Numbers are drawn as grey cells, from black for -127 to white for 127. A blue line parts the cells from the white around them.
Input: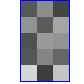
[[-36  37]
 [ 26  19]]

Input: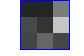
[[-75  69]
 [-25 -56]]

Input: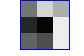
[[-122  109]
 [ -50  109]]

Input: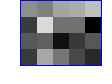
[[  90  -14]
 [ -32 -111]]

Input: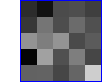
[[-10 -50]
 [ -1  20]]

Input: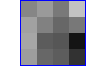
[[  1 -24]
 [-35 -41]]

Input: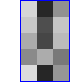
[[-49  69]
 [-57  59]]
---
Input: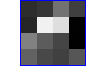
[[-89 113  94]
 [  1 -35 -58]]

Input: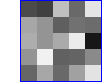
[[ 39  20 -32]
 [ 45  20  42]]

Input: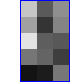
[[ 33 -75   4]
 [ 99 -33 -39]]

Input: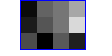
[[-100  -42   -9]
 [ -51 -126  -38]]

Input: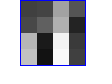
[[ -55  -31   48]
 [  54 -101  115]]

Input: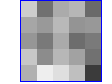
[[38 25 57]
 [22 -6 42]]
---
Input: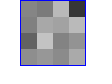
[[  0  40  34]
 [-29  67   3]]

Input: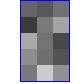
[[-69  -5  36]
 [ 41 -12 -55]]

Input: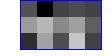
[[ 27  54   9]
 [-82  34 -49]]

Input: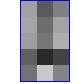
[[ 37 -18  35]
 [ 30  -9  46]]

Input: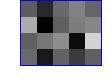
[[  44 -124  -32]
 [ -31   -9   14]]

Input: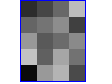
[[-26 -11  13]
 [ 24 -38 -20]]

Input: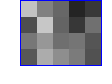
[[-49  71 -27]
 [ -8  23 -16]]

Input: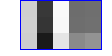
[[  80  -74  120]
 [  78 -101  101]]
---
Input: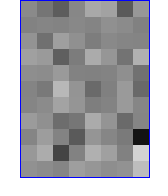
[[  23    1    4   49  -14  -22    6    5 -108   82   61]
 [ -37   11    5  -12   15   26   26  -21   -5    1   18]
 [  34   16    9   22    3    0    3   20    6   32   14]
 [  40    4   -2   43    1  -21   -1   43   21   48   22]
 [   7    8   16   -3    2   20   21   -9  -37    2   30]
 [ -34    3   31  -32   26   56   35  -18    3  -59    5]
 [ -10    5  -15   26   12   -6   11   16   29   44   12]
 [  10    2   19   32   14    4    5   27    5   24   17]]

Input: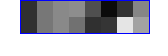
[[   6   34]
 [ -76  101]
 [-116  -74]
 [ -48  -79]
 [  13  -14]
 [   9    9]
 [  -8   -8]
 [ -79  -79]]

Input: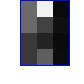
[[-117 -111 -117 -114]
 [ 112  -62  -91  -33]
 [ -21  -21  -70  -70]]

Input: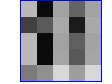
[[  34   40   34   37   87]
 [ -27 -100  -32  -38   30]
 [  34   40   34   37   87]
 [-116  -37 -116 -116   16]
 [  56  -63   56   56   -4]]

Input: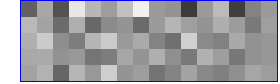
[[ 26  31  23  22  29]
 [  3  -6  18  18  38]
 [-64  28  41  -7  16]
 [ 59  46   1  30   0]
 [ 26  20  10  49   9]
 [-68  31  80  -6  35]
 [ 19  53 -15  15   4]
 [ 26  27   3  47 -11]
 [112 -20  42  20  30]
 [ 65  20  26  38  20]
 [ 29  11  75  -2  78]
 [ 55 -23  53 -10  24]
 [103  47  -2  24  54]
 [-45 -20  14  18 -25]
 [ 39  35  75  42  50]
 [-30  57  48  41  35]]

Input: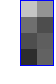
[[ 19 -50 -33 -29]
 [ 68 -16 -49 -82]]

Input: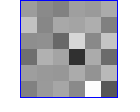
[[ 43   0  69 -20  57 -40]
 [ 26  46   9  43  19 124]
 [ 31  36  87 -79  43  10]
 [  1  40 -23  36  23  38]
 [ 10   7  16  49  25  26]
 [ 28  66  14 -16  30   1]]

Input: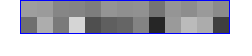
[[ 11 -64]
 [ 26  44]
 [ 13  59]
 [ 21  26]
 [-11 -89]
 [ 17   3]
 [ 15 -26]
 [ 20 -32]
 [ -2 -48]
 [  4  85]
 [  6  -5]
 [ 27  45]
 [ 30 -16]]

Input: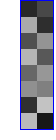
[[ -55  -81   20  -39   23    0   67 -103]
 [ -87   43  -47   53  -24   16  -79   58]]
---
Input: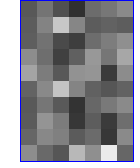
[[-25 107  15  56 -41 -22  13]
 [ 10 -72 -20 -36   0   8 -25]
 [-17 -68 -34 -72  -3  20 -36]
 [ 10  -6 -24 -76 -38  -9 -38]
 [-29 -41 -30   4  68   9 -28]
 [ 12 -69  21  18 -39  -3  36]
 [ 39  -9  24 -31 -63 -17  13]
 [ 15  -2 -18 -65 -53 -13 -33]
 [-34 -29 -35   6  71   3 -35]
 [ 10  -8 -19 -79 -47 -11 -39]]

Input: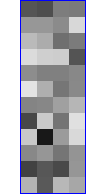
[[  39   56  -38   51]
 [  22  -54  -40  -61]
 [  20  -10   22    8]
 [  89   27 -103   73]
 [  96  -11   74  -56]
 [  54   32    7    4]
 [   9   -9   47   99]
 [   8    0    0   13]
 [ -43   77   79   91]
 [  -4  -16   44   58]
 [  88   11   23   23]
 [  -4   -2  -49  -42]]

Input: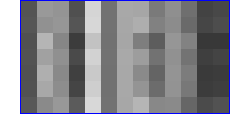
[[-45 -52 -25  10   8  53  39 -13  88 -36  24  10 -39]
 [-64 -67  -7  19 -19  20  40 -14  78 -58  13  40 -45]
 [-67 -69  -3  20 -27  10  40 -14  73 -63   9  47 -46]
 [-59 -64 -12  17 -13  29  41 -13  82 -53  16  33 -44]
 [-71 -71   2  22 -34  -1  38 -14  66 -67   6  53 -46]
 [-50 -57 -21  12   1  46  39 -13  87 -42  22  17 -41]
 [-55 -60 -16  15  -5  38  40 -13  85 -47  20  25 -43]]

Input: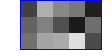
[[ -52   94   42   36  -14]
 [ -16 -101  -47    1  -28]
 [ -95   -7    8   47  -62]]

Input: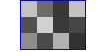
[[-77  50 -52  14]
 [-57 -69  81 -46]
 [ 66 -71 -19  67]]

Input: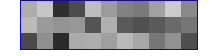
[[-48  17  -8  39  57  31  46  43 -84  15 -53]
 [ -9 -21 -37 -46 -37  47 -43  23  19  26  58]
 [  9  76  33  -5   2  27  62 -51 -81  70  45]]
